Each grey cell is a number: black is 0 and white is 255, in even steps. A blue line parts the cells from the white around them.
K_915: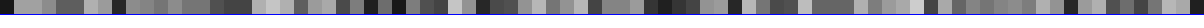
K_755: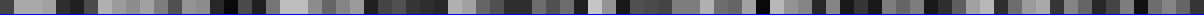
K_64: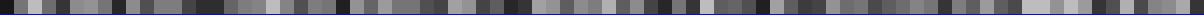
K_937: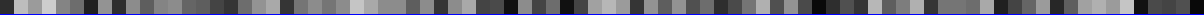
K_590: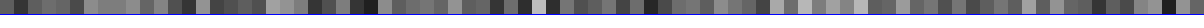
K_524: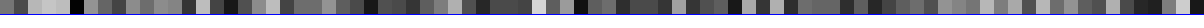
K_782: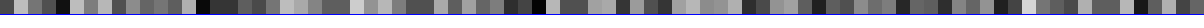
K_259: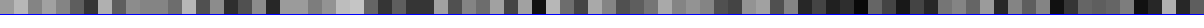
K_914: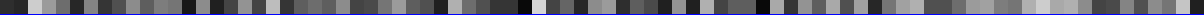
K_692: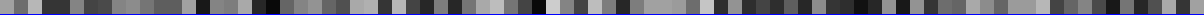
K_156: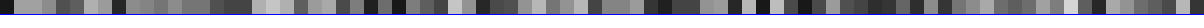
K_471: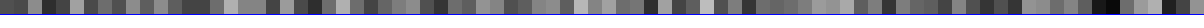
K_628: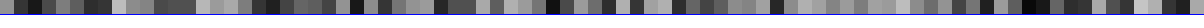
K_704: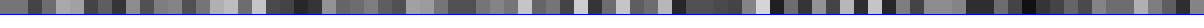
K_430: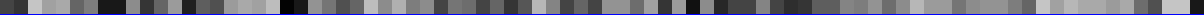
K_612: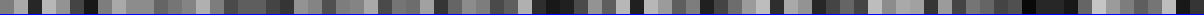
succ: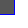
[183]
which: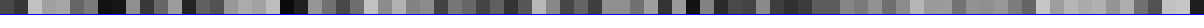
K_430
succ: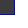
[68]
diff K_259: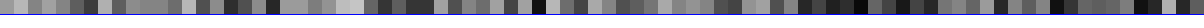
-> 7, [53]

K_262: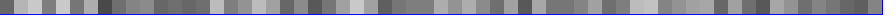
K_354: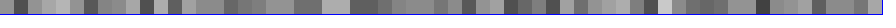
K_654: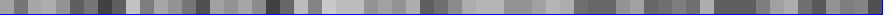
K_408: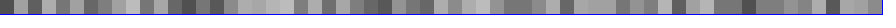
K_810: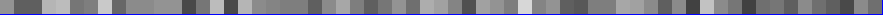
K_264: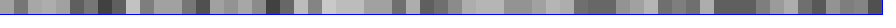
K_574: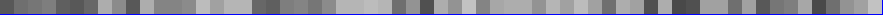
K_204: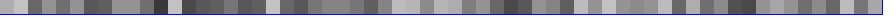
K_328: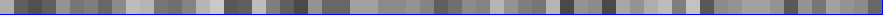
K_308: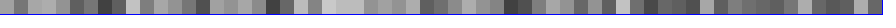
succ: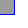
[173]
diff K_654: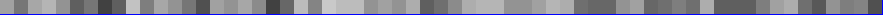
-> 4, [173]
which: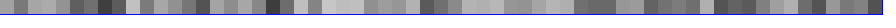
K_654

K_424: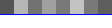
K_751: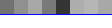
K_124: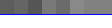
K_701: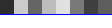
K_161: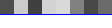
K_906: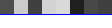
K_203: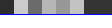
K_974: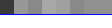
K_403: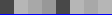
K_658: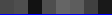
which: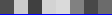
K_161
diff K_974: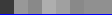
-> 4, [168]
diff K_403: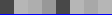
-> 3, [168]
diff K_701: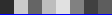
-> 6, [121]
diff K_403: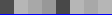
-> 1, [72]
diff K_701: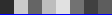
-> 6, [121]
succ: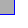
[182]

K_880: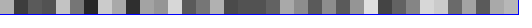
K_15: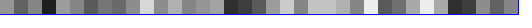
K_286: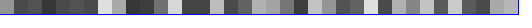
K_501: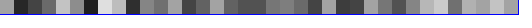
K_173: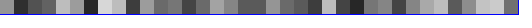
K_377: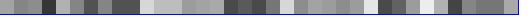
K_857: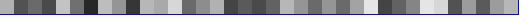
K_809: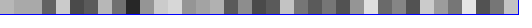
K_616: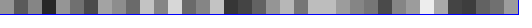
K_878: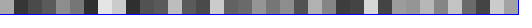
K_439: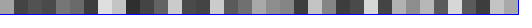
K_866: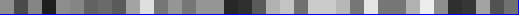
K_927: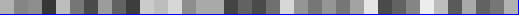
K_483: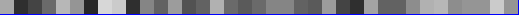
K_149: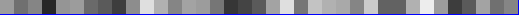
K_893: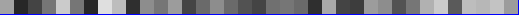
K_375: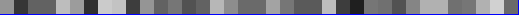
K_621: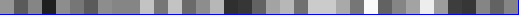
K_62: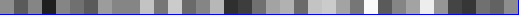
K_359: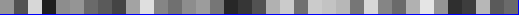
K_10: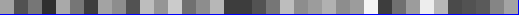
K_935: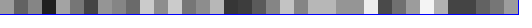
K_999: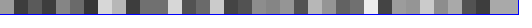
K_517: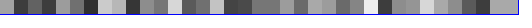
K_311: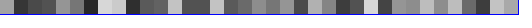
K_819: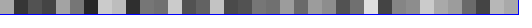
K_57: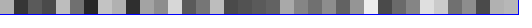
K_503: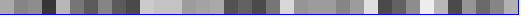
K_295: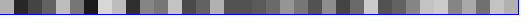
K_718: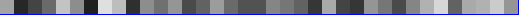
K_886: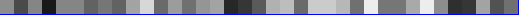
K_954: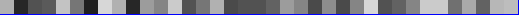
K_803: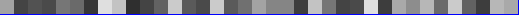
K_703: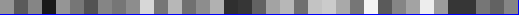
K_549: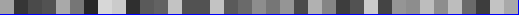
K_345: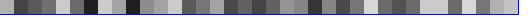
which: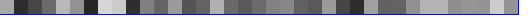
K_483
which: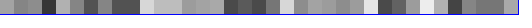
K_377
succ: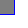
[106]
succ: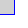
[106]

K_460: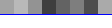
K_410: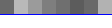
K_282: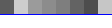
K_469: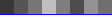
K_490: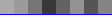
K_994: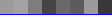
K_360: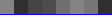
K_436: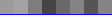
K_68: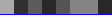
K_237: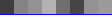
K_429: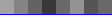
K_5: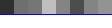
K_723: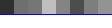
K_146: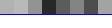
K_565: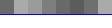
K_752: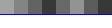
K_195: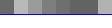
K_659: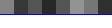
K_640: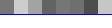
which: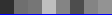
K_5
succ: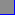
[126]

